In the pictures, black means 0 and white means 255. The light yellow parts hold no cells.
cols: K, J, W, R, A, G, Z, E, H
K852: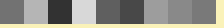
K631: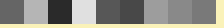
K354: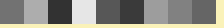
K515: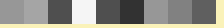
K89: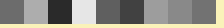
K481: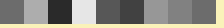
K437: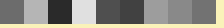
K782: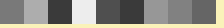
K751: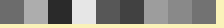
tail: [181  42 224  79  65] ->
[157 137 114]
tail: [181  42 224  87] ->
[ 72 157 137 121]

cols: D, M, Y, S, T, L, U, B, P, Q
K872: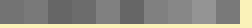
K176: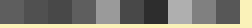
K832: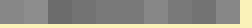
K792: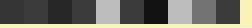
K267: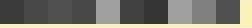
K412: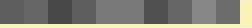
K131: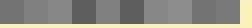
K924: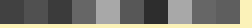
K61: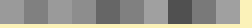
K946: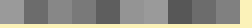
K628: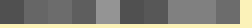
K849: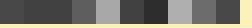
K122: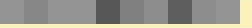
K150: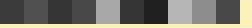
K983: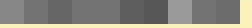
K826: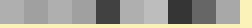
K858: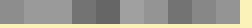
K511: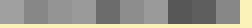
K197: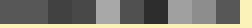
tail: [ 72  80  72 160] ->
[ 65  53 160 128  80]
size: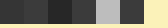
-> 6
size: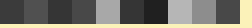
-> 10
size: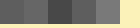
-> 5
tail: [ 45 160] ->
[141  87]
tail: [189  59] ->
[ 18 189 115  59]

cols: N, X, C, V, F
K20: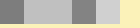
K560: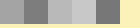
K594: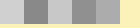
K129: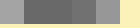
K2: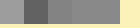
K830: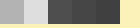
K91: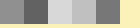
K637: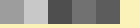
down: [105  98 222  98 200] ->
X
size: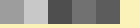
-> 5
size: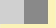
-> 2

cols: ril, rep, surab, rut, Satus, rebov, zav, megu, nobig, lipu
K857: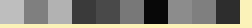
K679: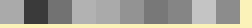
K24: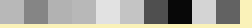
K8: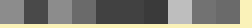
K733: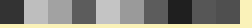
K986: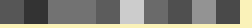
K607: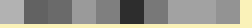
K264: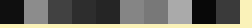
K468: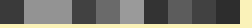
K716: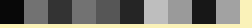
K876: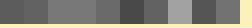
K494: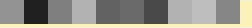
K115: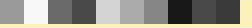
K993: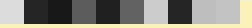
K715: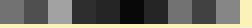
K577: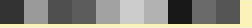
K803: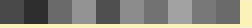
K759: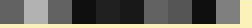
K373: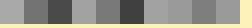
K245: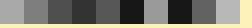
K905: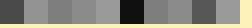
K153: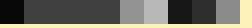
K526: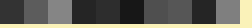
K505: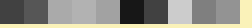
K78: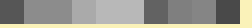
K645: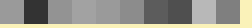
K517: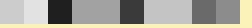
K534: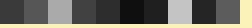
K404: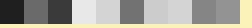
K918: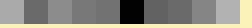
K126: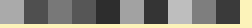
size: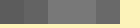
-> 5
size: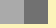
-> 2
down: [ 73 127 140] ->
lipu
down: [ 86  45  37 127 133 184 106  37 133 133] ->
nobig
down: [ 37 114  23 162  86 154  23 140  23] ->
megu
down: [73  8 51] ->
ril

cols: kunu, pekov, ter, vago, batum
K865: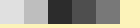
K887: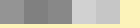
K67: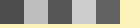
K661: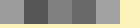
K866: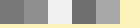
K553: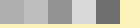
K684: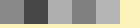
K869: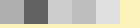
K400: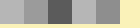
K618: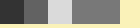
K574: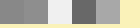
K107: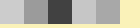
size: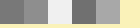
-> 5
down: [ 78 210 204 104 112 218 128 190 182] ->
vago
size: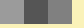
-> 3
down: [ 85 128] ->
ter
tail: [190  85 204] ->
[98]
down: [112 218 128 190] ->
vago

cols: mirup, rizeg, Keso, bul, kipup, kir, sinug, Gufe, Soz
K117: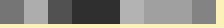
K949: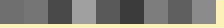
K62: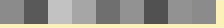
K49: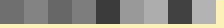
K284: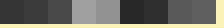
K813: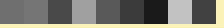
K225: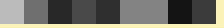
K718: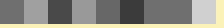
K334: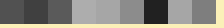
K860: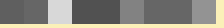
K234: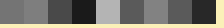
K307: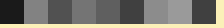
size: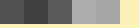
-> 5
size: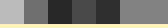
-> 7

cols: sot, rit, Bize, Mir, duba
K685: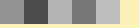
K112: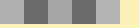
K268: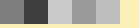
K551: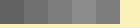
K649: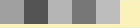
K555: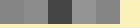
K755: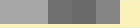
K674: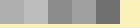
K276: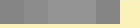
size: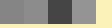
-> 4
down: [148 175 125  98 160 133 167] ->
sot
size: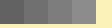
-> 4
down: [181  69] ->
Bize
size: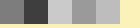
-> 5
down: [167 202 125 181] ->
Bize

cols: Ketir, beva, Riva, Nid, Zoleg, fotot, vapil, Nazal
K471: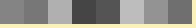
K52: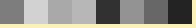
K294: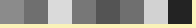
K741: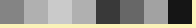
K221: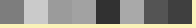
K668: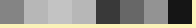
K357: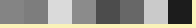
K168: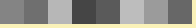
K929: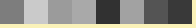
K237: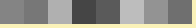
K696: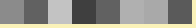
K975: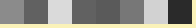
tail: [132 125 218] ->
[139  76 103 202  28]
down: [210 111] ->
beva

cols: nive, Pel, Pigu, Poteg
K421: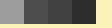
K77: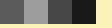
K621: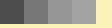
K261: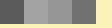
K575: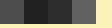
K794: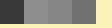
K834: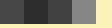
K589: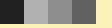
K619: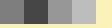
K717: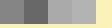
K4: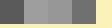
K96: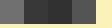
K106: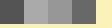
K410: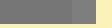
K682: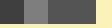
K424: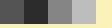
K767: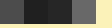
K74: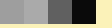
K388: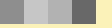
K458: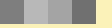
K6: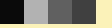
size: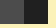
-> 2
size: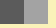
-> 2
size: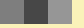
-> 3
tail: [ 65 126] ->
[85 85]
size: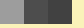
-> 3

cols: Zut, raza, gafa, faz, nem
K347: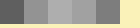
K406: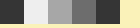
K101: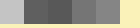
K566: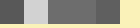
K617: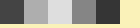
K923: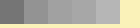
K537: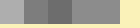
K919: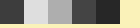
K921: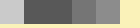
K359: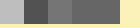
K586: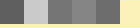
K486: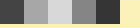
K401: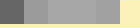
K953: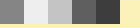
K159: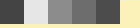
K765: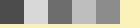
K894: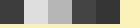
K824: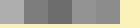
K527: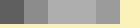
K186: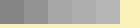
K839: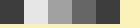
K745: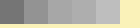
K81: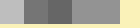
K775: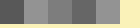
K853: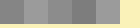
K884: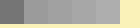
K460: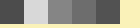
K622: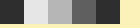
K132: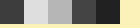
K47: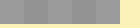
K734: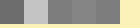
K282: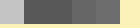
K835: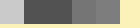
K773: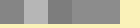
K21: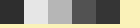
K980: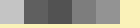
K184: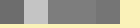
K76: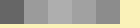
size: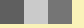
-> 3
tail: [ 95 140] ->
[174 174 155]
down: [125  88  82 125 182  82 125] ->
gafa
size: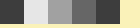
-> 5
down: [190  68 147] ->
faz
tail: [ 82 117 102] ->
[102]
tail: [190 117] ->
[102 147 147]

